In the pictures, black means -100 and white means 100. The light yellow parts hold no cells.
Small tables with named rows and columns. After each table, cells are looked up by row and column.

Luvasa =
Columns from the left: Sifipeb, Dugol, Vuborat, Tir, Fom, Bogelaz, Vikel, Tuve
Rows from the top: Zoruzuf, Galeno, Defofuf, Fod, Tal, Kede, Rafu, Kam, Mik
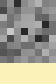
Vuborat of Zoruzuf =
-65
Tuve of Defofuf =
9
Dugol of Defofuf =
-9
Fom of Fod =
32
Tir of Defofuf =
27
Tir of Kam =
13
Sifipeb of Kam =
-34
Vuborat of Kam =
-30
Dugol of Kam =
-25
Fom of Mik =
2
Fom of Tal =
28
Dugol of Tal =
57
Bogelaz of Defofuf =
-19
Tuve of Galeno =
19
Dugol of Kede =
-42
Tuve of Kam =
12
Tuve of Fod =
-11
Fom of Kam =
15
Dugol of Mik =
-17
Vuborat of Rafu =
5

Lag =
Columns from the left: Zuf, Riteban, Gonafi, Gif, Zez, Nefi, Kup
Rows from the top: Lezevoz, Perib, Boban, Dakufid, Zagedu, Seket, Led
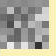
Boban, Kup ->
68
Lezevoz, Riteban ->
6
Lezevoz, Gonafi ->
11
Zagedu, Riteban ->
13
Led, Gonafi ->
20
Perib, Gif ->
15
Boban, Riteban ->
-25

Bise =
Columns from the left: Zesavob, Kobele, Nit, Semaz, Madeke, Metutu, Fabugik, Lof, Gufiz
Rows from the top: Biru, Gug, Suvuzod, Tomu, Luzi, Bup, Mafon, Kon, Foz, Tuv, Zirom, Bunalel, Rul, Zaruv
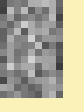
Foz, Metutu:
30
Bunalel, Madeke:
9
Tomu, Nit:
14
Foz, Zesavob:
-30
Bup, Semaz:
6
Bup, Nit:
3
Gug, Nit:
3
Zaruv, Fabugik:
19
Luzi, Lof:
-7
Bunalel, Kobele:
15
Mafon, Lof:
-4
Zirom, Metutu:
-30
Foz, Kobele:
24
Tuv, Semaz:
33
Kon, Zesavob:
7
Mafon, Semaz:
-2
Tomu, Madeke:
34
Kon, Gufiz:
-27
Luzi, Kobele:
3
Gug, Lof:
36
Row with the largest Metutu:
Mafon

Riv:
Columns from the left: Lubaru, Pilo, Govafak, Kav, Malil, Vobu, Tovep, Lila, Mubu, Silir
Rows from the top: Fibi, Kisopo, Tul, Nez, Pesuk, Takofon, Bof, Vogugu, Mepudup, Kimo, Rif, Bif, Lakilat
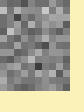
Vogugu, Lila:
18
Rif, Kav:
23
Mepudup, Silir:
-23
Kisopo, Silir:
-6
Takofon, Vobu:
10
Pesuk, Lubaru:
-24
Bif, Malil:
-8

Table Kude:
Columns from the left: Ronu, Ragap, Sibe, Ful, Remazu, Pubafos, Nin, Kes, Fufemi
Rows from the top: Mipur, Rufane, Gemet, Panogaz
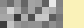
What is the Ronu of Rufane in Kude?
24
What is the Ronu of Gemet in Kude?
31
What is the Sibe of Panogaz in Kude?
21
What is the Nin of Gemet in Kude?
58
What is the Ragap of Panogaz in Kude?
53
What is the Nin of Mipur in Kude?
-24
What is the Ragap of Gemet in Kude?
32
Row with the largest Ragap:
Rufane

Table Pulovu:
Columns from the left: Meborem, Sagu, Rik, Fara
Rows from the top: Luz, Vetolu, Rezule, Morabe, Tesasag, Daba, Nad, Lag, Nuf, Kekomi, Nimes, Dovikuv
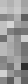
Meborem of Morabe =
51
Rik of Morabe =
26
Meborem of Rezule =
4
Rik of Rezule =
37
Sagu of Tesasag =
0
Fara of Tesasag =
-10
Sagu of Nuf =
23
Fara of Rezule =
-26
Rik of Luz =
52
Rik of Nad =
15
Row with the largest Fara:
Daba

